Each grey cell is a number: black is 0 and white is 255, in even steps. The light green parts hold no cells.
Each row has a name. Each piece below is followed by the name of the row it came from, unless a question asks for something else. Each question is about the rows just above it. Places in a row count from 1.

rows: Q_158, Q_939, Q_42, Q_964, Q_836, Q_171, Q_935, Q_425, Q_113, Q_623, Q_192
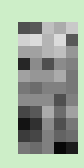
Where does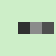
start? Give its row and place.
Q_113, 2
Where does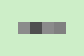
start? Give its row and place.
Q_964, 2

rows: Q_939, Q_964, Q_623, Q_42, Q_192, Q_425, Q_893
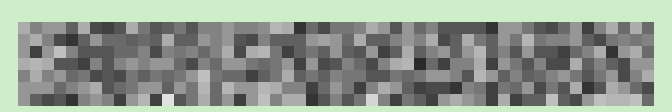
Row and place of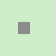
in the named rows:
Q_939, 21
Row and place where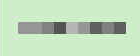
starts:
Q_192, 35
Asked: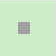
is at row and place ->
Q_964, 26
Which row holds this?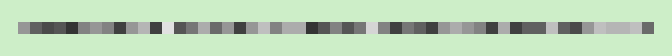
Q_893
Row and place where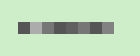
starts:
Q_939, 9
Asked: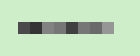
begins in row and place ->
Q_425, 36
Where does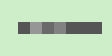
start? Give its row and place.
Q_939, 32

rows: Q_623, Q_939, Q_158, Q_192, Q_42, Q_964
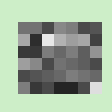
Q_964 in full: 125,56,74,36,36,74,222
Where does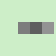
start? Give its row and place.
Q_158, 5
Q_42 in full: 74,84,94,104,125,114,104
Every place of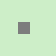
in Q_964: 1
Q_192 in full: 158,136,74,114,104,94,74
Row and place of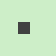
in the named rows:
Q_939, 7

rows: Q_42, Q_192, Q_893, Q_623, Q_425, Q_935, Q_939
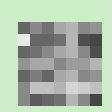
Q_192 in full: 233,102,102,113,180,79,70
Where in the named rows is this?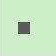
Q_939, 2
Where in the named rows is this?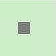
Q_425, 2
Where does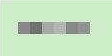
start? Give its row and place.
Q_42, 2
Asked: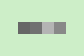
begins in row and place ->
Q_939, 3
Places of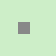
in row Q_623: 4

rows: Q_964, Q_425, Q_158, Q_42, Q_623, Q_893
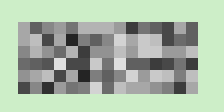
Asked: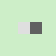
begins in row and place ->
Q_42, 9
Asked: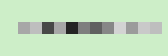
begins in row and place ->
Q_623, 2
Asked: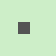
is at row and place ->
Q_42, 3

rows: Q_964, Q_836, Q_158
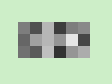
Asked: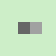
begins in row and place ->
Q_836, 1
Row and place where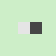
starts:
Q_836, 5
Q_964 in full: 125,80,182,61,125,137

